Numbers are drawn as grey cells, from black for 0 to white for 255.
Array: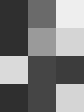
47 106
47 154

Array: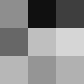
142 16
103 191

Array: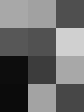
168 161
87 81

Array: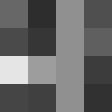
103 45
74 54

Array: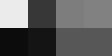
235 55
12 20

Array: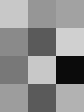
200 150
138 90

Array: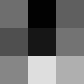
110 2
79 22

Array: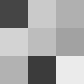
69 202
211 189
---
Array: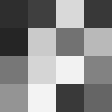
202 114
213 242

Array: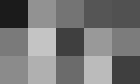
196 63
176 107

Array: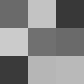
112 106
182 185

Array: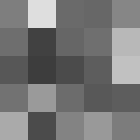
65 102
61 75

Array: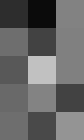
66 128
193 128

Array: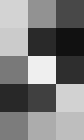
41 17
239 46
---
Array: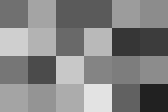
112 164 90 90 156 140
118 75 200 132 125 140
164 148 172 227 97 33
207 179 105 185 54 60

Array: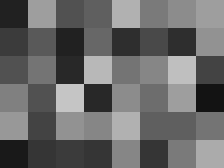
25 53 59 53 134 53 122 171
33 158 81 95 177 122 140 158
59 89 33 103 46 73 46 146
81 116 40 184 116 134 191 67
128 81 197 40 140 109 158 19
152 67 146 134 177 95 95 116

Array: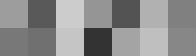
120 112 197 51 164 191 135
157 89 204 149 83 177 128

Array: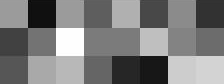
65 115 254 123 123 191 131 108
86 169 184 101 38 23 205 211
155 16 155 94 176 72 139 50

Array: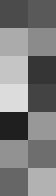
31 152
75 89
102 178
146 110
171 139
197 53
220 67

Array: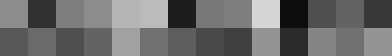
87 106 79 99 161 113 93 72 64 148 42 133 113 148
140 49 126 140 181 187 29 119 126 213 13 79 99 56

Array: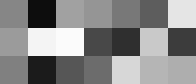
128 27 86 108 215 181 174
134 13 161 149 120 93 229
155 244 251 72 47 201 60

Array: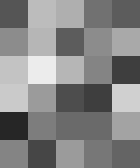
38 125 106 106 163
85 188 175 113 92
132 70 155 119 100
140 182 92 140 169
195 236 182 132 62
202 155 77 62 208

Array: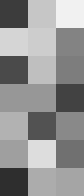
46 172 165
60 198 241
74 191 125
151 151 66
159 221 112
178 82 137
213 205 131
